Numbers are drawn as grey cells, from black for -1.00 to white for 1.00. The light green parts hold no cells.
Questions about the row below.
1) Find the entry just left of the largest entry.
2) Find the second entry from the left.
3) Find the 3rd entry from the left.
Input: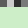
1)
-0.28
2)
0.60
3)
-0.62

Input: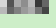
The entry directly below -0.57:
-0.10
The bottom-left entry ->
0.45
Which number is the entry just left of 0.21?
0.00
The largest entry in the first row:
0.69

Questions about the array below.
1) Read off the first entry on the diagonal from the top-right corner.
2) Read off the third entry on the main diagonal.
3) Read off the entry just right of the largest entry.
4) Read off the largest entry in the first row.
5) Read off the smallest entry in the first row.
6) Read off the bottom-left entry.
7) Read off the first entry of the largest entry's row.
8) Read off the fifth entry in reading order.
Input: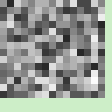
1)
0.04
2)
-0.57
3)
0.17
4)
0.75
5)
-0.69
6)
-0.57
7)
-0.08
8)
0.04

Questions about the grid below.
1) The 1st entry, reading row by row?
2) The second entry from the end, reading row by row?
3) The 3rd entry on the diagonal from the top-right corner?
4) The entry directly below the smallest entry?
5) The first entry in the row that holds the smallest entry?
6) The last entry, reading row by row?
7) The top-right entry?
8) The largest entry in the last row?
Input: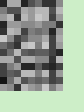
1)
-0.71
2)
-0.02
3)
0.44
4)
0.21
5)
-0.84
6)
0.33
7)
0.08
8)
0.56

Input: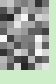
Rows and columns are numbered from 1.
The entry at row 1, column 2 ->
0.56
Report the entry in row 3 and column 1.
-0.60
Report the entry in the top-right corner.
-0.14
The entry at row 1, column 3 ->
0.11
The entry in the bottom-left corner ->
0.34
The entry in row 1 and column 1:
0.44
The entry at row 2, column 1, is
-0.37
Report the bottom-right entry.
0.80
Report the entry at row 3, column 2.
-0.71

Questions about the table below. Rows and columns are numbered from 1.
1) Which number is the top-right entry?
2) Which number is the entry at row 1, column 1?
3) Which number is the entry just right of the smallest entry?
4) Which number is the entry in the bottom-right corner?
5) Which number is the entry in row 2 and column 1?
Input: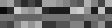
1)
0.39
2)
0.15
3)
-0.66
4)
-0.56
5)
-0.92

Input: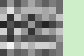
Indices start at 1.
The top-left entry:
-0.35
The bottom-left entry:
-0.47
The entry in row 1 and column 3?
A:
-0.35
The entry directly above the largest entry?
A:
-0.59
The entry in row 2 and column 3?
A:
0.07
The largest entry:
0.90
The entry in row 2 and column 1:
0.30
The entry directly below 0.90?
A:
0.07
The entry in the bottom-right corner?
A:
-0.03
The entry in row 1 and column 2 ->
0.19
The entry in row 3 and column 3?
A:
0.54
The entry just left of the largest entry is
0.64
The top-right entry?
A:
-0.15
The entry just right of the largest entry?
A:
0.30

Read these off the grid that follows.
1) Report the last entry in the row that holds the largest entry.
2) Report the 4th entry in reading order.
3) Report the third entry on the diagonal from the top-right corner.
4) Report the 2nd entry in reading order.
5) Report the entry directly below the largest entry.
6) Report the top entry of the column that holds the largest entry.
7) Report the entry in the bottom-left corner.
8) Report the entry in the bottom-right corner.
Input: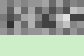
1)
-0.48
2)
0.04
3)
0.76
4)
-0.06
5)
0.52
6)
-0.17
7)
0.17
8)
-0.06

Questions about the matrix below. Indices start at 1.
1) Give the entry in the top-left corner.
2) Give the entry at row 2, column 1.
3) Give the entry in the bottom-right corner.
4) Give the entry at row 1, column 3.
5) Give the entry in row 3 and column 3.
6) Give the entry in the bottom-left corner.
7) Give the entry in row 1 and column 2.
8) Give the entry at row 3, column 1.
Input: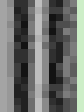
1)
0.29
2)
0.29
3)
-0.27
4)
-0.62
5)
-0.62
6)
0.29
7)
0.08
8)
0.29

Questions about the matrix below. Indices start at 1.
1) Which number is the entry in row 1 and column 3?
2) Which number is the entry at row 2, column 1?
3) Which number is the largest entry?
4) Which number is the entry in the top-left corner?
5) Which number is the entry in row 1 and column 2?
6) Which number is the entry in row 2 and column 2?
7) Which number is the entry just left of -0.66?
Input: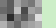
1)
0.28
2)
-0.18
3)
0.74
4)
-0.06
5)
-0.29
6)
-0.29
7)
0.05
